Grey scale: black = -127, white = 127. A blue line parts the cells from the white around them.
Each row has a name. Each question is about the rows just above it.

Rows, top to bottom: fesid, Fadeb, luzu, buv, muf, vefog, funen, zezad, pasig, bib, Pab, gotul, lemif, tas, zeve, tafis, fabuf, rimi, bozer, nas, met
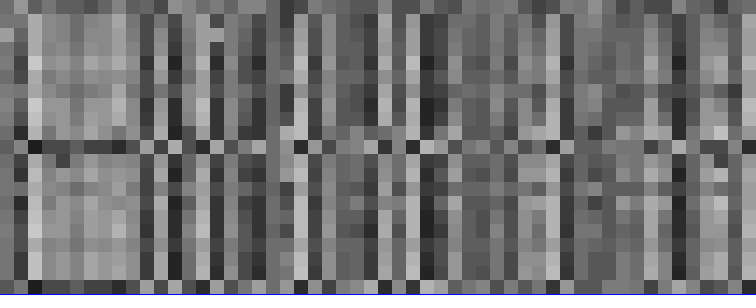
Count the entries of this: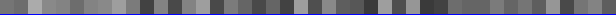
44
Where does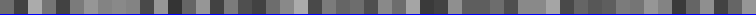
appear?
gotul
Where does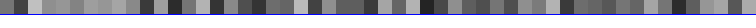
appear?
tafis
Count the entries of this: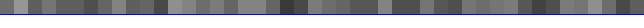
46
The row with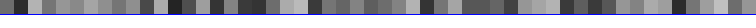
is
bib
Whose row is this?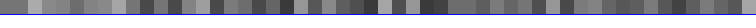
Fadeb

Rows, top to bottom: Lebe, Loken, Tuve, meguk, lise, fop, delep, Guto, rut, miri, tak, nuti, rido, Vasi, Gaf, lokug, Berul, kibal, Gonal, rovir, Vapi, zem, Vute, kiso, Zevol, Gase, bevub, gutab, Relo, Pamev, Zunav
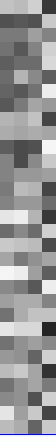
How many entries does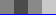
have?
4
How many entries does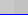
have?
2
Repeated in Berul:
[-19]
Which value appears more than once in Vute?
[66]
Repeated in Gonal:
[37]

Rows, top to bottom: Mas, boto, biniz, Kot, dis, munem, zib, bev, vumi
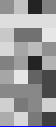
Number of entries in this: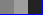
3
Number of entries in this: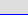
2
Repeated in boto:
[94]
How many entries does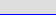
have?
4
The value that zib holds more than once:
[8]
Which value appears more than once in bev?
[80]

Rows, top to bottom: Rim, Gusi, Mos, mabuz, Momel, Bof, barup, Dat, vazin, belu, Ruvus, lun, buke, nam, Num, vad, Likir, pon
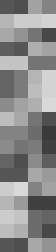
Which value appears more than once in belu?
[3]
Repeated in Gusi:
[76]
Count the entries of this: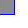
1
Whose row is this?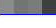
Ruvus
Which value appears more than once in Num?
[-63]

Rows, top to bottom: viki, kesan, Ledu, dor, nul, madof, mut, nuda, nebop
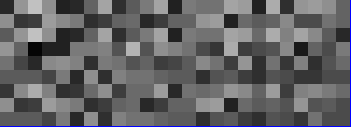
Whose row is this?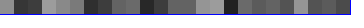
nuda
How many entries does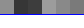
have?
6
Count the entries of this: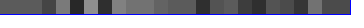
25
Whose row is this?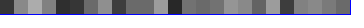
mut

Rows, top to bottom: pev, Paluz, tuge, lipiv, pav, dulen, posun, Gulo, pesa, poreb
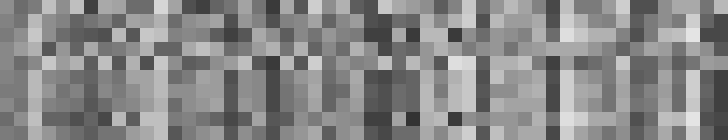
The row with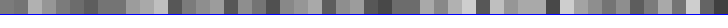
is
poreb
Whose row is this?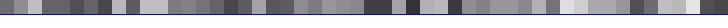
pesa
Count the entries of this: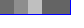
5
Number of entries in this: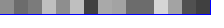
15

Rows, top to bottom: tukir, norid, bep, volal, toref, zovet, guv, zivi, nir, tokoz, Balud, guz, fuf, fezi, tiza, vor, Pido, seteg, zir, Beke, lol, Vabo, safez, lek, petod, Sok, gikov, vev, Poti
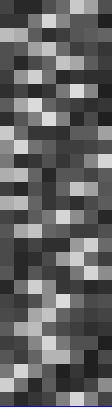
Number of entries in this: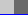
2
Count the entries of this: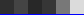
6

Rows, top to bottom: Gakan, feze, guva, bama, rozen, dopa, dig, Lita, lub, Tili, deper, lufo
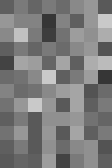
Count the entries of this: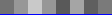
8
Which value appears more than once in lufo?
[-32]

